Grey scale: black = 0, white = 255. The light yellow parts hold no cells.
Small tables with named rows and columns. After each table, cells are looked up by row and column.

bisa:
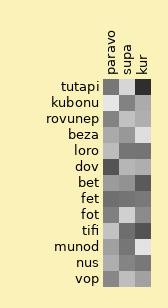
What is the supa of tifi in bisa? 110
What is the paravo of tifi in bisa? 194
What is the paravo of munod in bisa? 160
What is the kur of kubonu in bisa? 171
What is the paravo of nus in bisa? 174
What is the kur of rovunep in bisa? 175
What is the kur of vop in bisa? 161
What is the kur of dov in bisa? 174
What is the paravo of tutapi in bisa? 119
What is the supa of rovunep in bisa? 193
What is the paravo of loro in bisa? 188
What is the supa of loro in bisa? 117

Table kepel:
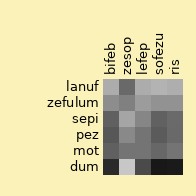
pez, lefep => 116
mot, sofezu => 103
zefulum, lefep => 156
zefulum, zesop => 128
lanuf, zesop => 105
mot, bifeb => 96
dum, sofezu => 24
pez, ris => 105
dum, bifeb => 42
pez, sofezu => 91
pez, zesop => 137
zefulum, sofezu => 146
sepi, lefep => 134
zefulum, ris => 146
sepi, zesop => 165
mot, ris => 116
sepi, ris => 106

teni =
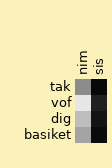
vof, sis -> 32
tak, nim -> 140
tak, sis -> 8
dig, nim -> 189
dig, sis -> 20
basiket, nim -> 164
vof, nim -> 230
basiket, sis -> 11
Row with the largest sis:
vof

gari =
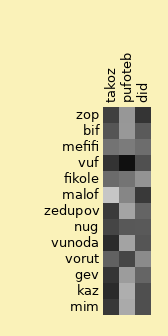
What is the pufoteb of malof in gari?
134
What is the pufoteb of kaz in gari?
174
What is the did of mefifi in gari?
109
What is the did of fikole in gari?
147
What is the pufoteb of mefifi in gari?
123
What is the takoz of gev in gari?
53
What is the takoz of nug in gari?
69
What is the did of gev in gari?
101
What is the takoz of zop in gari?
64
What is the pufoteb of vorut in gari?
70
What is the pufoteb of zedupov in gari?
164
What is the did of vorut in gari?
139
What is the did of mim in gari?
79

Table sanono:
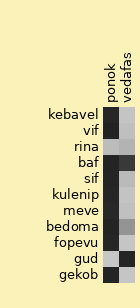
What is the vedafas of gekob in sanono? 197
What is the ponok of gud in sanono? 199
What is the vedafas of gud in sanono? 37
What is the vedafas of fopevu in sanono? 197
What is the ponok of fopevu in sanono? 38
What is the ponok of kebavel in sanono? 38
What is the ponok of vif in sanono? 35
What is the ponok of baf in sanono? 36
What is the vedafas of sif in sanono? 186
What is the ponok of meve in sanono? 40
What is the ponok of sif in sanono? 37
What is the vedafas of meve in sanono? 192
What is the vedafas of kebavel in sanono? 196
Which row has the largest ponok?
gud

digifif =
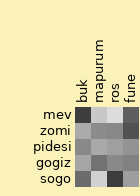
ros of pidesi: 159
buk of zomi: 171
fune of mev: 94
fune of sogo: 158
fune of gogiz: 129
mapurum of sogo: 209
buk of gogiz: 165
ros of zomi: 136
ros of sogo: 60
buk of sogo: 108
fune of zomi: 81
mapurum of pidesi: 169
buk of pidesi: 137
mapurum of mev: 200
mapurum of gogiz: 114

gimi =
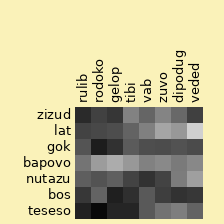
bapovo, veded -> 136
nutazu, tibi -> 67
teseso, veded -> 99
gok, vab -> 78
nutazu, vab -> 50
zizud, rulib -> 42
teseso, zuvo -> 114
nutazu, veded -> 159
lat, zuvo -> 165
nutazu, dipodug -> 124
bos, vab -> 89
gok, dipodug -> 82
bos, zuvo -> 62
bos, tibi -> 47
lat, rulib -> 67
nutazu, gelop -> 95
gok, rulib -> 84

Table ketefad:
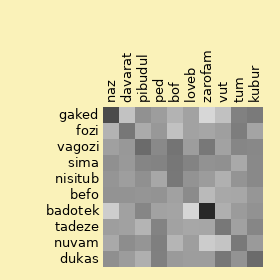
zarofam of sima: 146
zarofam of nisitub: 156
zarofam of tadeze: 166
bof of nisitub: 120
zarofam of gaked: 215
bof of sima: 119
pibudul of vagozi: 107
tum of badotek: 155
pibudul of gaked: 145
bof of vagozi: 116
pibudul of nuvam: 149
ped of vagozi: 137
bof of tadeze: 162

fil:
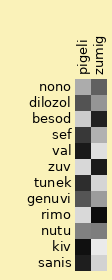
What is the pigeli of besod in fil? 204
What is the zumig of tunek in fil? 213
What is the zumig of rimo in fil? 13
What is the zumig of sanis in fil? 210
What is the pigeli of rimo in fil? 217
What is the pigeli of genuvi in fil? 85
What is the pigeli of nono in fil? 172
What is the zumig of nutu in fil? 125
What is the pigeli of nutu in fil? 129
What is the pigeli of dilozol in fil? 83
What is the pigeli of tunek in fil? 45
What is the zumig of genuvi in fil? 156
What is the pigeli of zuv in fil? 216
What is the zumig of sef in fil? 177
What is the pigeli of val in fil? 25

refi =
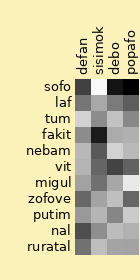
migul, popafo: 233
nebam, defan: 184
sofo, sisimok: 249
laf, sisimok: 168
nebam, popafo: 185
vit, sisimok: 101
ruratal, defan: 113
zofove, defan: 103
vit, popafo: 98
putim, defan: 153
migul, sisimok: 112
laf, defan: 117
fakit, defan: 140
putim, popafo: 203
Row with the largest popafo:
migul

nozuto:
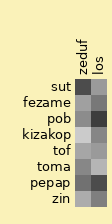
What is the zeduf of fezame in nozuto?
160
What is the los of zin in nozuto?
127
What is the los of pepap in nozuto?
76
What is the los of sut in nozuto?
154
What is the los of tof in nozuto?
154
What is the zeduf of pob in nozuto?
140
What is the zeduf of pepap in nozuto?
113
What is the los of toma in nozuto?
181
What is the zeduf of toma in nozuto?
135
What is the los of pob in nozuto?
61
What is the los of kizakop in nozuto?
134
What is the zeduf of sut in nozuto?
76
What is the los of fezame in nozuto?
120
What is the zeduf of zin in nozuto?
172
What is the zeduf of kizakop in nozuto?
203
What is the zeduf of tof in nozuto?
166

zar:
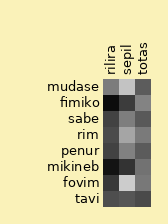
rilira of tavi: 78
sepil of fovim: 204
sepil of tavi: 86
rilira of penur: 66
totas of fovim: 120
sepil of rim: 165
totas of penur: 91
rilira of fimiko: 12
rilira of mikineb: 19
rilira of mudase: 124
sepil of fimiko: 60
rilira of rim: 75
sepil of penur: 129
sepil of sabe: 126
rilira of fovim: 56
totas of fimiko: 131
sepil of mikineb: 51
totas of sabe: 89
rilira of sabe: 66

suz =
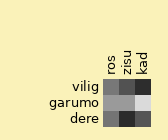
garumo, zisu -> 154
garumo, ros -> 154
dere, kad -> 85
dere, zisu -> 43
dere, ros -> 116
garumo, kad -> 218
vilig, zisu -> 82
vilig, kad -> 45
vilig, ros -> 120

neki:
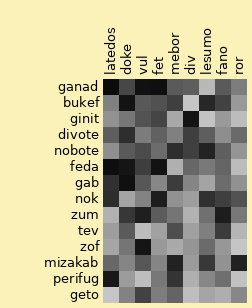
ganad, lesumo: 184
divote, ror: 106
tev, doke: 90
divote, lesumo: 94
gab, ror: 145
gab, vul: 87
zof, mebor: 169
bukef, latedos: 128
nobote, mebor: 46
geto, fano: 174
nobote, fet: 108
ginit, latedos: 146
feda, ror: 188
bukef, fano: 66

